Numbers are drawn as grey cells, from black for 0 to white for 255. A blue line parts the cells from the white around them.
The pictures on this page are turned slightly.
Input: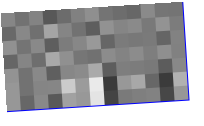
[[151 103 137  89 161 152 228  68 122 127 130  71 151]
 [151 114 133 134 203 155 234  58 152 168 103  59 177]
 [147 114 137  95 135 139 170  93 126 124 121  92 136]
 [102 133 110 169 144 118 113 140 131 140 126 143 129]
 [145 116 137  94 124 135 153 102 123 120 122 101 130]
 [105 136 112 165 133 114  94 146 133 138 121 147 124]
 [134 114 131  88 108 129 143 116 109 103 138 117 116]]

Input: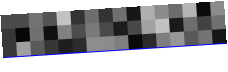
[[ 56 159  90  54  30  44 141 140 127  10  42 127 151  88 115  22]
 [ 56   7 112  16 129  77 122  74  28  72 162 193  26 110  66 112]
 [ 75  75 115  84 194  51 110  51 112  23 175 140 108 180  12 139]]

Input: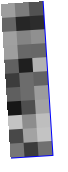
[[119  59 112]
 [ 72 163 195]
 [195 141 190]
 [ 23  78 163]
 [ 95 108 156]
 [ 60 108  98]
 [ 97  31 178]
 [158 104 103]
 [160 132 144]
 [101  38  44]
 [158 124  82]]

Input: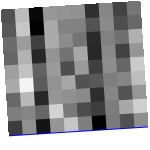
[[ 60 144  20 149 198 126   3 122  80 142]
 [126 133 102 211 121  75  62 125 168 207]
 [104 185  39 150 144 138  45 133  83 150]
 [170 244  92 146 167  82  88 126 134 190]
 [159 194  98 155  78 155  63 142 102 203]
 [102 178  39 147 115 168  39 137  66 150]
 [108 156  64 171 140 116  42 129 112 176]
 [ 88 199   2 169 130 129  83 138  78 103]
 [ 81 188   8 151 147 145  47 134  66 117]]

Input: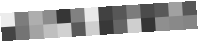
[[ 68 116 163 191 209  89 207  56 101 207  53 143 137 133]
 [236 125 174 140  54 129 233  65  87 124  75  89 161  87]]

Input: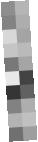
[[112 158]
 [179 192]
 [130 174]
 [ 53  97]
 [232  67]
 [120 165]
 [197 186]
 [216 164]
 [131 173]
 [142 181]]

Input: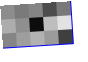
[[133 158 178 155  63]
 [173 143  13 190 226]
 [141 122 133  76 121]]

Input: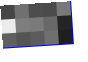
[[ 96  84  92 111  31]
 [235 126 122 104  36]
 [ 69 112  77  75 120]]

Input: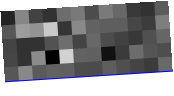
[[ 87 137  90  98  96  76  75  94  79  68  59 105]
 [ 70  50 139   2 210  98  96  17  59 108  85  78]
 [ 68  50  50  82 110  68 104  77  66  56  80 102]
 [ 87 156 147 201  53 137  98  94  94  70  60 126]
 [ 37 134  66  50 109 121  76 122 104  57  50  91]]
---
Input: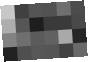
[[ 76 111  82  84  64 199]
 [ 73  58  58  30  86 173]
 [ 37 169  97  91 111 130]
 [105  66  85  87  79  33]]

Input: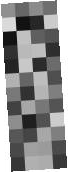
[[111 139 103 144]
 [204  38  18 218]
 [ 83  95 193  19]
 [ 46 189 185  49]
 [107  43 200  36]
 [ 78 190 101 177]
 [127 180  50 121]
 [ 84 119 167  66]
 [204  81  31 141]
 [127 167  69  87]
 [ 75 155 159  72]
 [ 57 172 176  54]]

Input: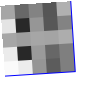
[[176  86 131 104 166]
 [131  87 150  40 228]
 [173 164 166 158 166]
 [127 103 154  40 235]
 [127  92 149 237 250]]

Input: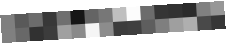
[[151 128  43  50  53 108 252 191 119 100  22 111  56 108  89 127]
 [ 55  73 175 159 127  94  63  60 140 245 138 160  60  49 104 128]]

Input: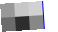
[[209 199 153]
 [135  45 108]]

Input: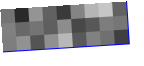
[[ 98 198 181 132  58  97 148  42 116]
 [118 125  88  72 141  95 116 104 128]
 [ 63 112 129  89 184 144  84 146 126]]

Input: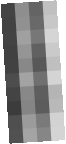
[[192 100 142  68]
 [199 105 145  66]
 [213 119 160  67]
 [202  97 149  65]
 [191  88 136  66]
 [212 112 163  77]
 [180  94 136  68]
 [185  92 133  60]
 [210 122 155  79]
 [212 134 164  81]]
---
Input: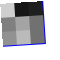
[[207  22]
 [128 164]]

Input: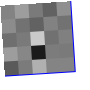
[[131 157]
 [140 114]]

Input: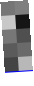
[[118 127]
 [200  21]]

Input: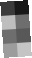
[[ 59  24]
 [190 110]]

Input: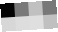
[[  4 121]
 [215 221]]

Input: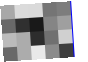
[[168 219]
 [105  48]]

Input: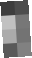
[[ 62  77]
 [193 119]]
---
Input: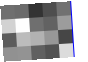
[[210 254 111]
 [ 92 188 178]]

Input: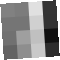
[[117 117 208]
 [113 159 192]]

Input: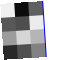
[[ 88  78 236]
 [156 214 181]]

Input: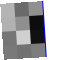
[[177 143  13]
 [118 208  17]]

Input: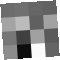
[[164 188  96]
 [119  64 161]]

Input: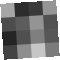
[[ 77  92 148]
 [ 37  80 127]]

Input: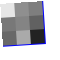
[[120 132  97]
 [104 170  34]]
